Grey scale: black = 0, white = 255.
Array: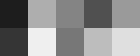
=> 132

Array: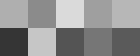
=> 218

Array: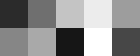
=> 196

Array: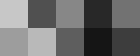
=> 135

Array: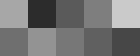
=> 90

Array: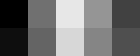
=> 231
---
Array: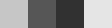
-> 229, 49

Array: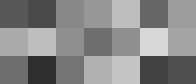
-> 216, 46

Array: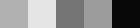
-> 228, 8

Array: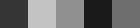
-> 195, 26

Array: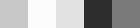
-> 251, 45

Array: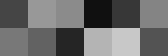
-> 200, 16

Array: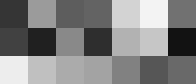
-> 243, 18
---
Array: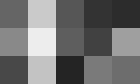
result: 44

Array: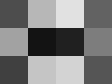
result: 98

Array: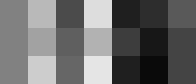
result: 89

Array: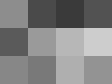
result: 82

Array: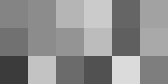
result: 162

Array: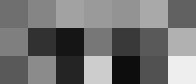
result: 97

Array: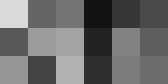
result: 74

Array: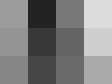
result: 220

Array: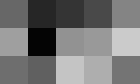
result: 132

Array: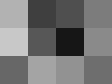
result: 124
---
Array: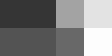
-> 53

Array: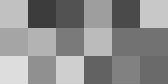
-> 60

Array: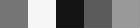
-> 246

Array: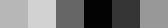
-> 210

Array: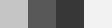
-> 88

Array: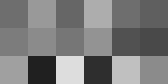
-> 153

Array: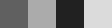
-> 171
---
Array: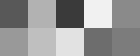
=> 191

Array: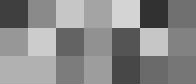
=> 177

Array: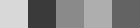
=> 58

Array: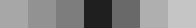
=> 146

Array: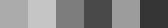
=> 197

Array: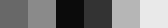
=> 138
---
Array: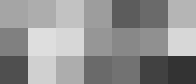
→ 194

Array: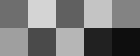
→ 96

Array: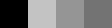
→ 149

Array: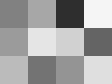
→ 46

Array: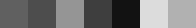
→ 149

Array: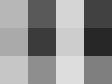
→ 213

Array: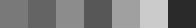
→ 140

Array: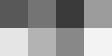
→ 58
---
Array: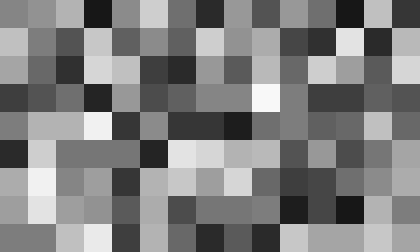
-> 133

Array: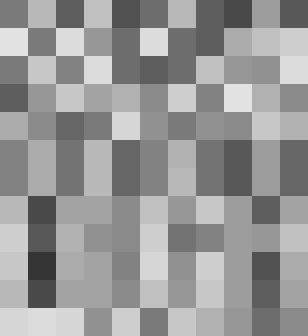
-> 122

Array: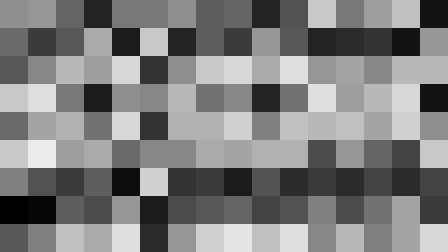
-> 143

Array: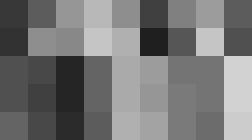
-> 56

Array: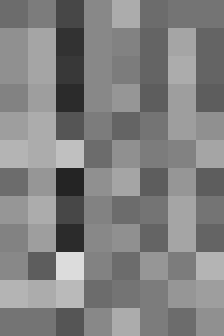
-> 108
